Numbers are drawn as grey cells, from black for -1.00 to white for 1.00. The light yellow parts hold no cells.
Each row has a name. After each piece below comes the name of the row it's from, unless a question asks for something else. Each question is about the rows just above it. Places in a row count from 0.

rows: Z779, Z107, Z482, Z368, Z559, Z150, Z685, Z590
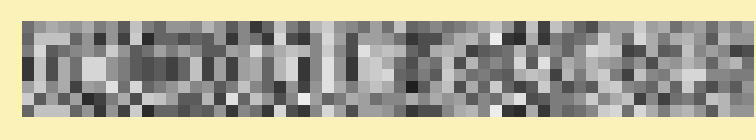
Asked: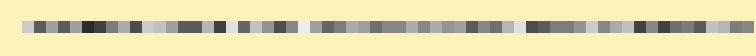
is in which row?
Z685
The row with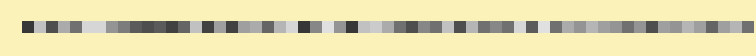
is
Z368
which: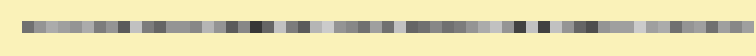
Z779
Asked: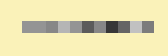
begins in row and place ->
Z779, 12

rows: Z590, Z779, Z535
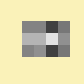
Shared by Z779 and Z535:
[0.13]
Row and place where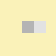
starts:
Z779, 1

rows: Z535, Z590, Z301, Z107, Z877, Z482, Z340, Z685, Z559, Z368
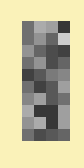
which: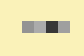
Z559
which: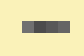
Z368
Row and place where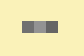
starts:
Z590, 0
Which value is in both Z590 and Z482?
[-0.12]

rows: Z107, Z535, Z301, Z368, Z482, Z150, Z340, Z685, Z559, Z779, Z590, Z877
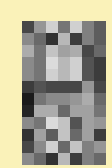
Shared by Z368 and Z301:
[-0.08]
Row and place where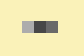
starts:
Z301, 4
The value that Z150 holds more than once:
[-0.44]

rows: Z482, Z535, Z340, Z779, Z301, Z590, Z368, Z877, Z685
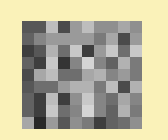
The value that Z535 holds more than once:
[0.21]
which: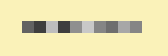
Z368
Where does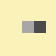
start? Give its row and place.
Z535, 7
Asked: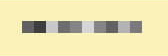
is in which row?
Z877
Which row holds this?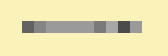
Z535
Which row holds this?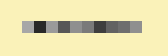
Z685
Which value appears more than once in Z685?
[0.12]

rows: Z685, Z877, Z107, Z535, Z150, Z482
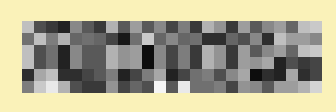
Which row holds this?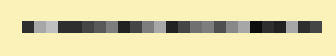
Z150
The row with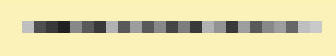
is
Z685
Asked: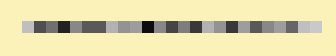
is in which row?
Z107
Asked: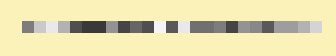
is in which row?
Z482

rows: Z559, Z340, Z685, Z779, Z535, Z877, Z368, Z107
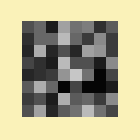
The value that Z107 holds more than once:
[-0.11]
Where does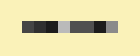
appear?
Z779
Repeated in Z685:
[-0.70]
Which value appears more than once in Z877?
[-0.96]
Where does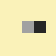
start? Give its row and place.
Z107, 1
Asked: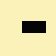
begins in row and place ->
Z877, 5

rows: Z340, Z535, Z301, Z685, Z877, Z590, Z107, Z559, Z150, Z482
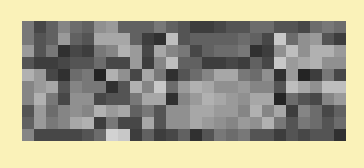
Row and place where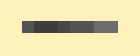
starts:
Z340, 13
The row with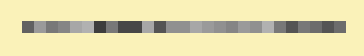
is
Z150
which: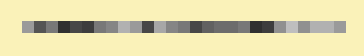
Z301
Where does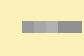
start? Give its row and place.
Z685, 22

